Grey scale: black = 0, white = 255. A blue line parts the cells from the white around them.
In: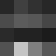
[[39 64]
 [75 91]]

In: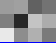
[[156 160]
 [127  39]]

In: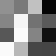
[[145 121]
 [133 245]]

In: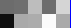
[[108 111]
 [ 15 169]]

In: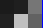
[[ 27  31]
 [ 33 192]]

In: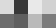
[[219  56]
 [109  95]]

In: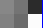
[[135 116]
 [129 107]]

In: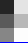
[[ 37 228]
 [ 90 184]]
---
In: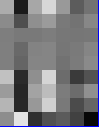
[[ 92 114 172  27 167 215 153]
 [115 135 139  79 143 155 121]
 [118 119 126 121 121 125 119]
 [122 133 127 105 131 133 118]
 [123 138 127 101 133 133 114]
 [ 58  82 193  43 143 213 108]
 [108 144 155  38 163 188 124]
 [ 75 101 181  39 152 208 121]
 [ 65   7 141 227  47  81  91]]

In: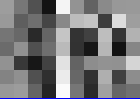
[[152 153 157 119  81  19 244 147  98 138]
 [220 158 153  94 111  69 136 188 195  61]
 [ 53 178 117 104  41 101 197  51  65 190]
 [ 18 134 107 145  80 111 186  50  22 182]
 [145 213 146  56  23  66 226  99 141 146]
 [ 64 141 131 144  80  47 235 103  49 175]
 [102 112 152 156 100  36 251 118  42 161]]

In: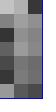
[[177  55 195]
 [159 144 130]
 [144 132  52]
 [155 136  97]
 [118 108  73]
 [123 111  55]
 [ 89  74 153]]

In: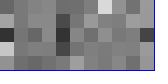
[[114 154 103 121 131 135 110 111 126 217 146]
 [157 153 163 121 137 137  74 118 153 129 126]
 [126  68  50 117 103 138  51 134 112 143 121]
 [128 154 198 120 127 126  71 116 127 123 129]
 [112 150 146 111 104 113 122 158 129 122 135]]

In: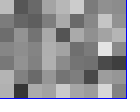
[[144 140 189  86 105 164 183 204 123]
 [197 146 124 102  94 126 170 106 136]
 [163 181 109 147 115 169  84 170 144]
 [228 137 134 142 132 175 163 111 123]
 [ 74  62 120 146 129 176 139 116 113]
 [157 150 180 129 106 150 116 126  73]
 [215 130 177  53 171 162 202 165 156]]

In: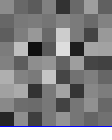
[[158  96 140 104  91 129  50 105]
 [106 130 103 121 124 117 133 123]
 [ 68 153  94 126 152 105 205 123]
 [165 162 124 191  15  89 222  30]
 [ 69  65 129  93 142 149  98 158]
 [127 102 175 130 122 196  69 114]
 [136 125 161 171  50 121 163  53]
 [145 104 137 109 107 120  66 118]
 [101 113  37 142  62 121 148 118]]
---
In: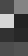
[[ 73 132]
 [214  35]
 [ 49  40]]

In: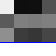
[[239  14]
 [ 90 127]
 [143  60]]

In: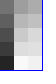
[[114 158]
 [ 95 183]
 [ 77 202]]

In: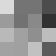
[[218 116]
 [155 114]
 [185 161]]

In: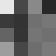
[[231  71]
 [ 58  51]
 [100  52]]

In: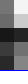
[[117 244]
 [106 203]
 [ 23  36]]

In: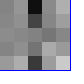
[[132 149]
 [135 144]
 [140 136]]
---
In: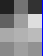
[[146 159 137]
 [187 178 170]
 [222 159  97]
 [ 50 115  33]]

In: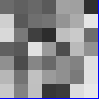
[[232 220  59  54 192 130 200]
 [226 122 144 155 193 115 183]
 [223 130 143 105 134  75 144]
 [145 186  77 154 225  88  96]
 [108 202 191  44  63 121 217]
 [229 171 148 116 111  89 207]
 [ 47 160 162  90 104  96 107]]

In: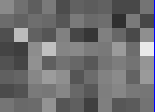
[[115  91  87 127  63  95  85 147 107 105 117]
 [118 120 134 126  88 104 134 119 122  82  75]
 [154  99 139 130 108  85 143 156 135 101  96]
 [149 115 125 116  88 103 114  95 145  69  82]
 [234 109 155 121 124 137 133 192 141  62  68]
 [143  73 103 128  54  70 129  85  97 188  79]
 [ 71 122  47 110 106 122  86 105 110  98 108]
 [116  72  72  97  92  97  76 122  94 112 138]]

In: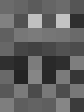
[[ 59 134  95  99  94 126]
 [120  77 121  75 123  88]
 [ 54 123  40 134  36 105]
 [126  46  41 124  40  47]
 [ 76  82  72  65  70 103]
 [106 116 118 123 119  96]
 [ 46 195  84 192  81 129]
 [ 85 107 101  91 101 107]]

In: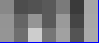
[[170  84 161 118 205 111 149]
 [168  69 154  90 149 101 148]
 [166  58 122  89  82  77 136]]

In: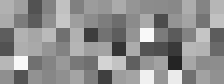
[[145 162 112 235 150 240 164 157  63 126 164 144 135 146  84 143]
 [141 139 167  36 162 149  95 195 212 111 120 153 132 112 249 183]
 [105 179 183  57  78  83 172  53 163 159 181 130 149 169 174  82]
 [ 92 197 131  91 123 249 148  93 114  61 177 112 186 166 178  93]
 [193 116 164 148  76 170 139 109 125 140 158 198 143  92 124 171]
 [182 132 173 136 139 140 149 171 150 156 128 193 130  82 159 177]]
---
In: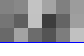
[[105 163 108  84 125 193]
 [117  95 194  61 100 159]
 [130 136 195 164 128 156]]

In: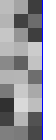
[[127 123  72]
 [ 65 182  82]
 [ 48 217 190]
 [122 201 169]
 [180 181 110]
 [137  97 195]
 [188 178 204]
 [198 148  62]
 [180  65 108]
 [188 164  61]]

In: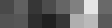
[[ 83  86  45  32  54 175 186  89]
 [ 73  96  54  76 101 128 229 105]]

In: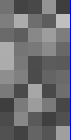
[[ 81  66 100  85 159]
 [ 75 136  90  64  80]
 [ 62 123 156 122  71]
 [122  74 167  73 110]
 [142 128  75 100 106]
 [172 121  76  92  90]
 [173 117 121 139 104]
 [106  94 136 157 125]
 [126 172 110  93 191]
 [114  67  72 148  62]]

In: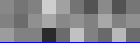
[[156 129 129  42 107 193 129 105 184 107]
 [129 108 144 167 136 145 129 168 129 144]
 [136 117 129 206 161 116  83 138  82 118]]

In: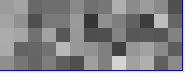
[[142 119 101 126  94  79 159 128 211 161 175  96 139]
 [171 100 102 114 184 153 146 128  65 150 162 137  93]
 [172 165 113 162  88 153  78  79 132  87  89  85 130]
 [163 145  79 121 121 154  54 144 127  97  61 190 102]
 [156 164 104 110 110 137 111 119 175 139 156 138  80]]
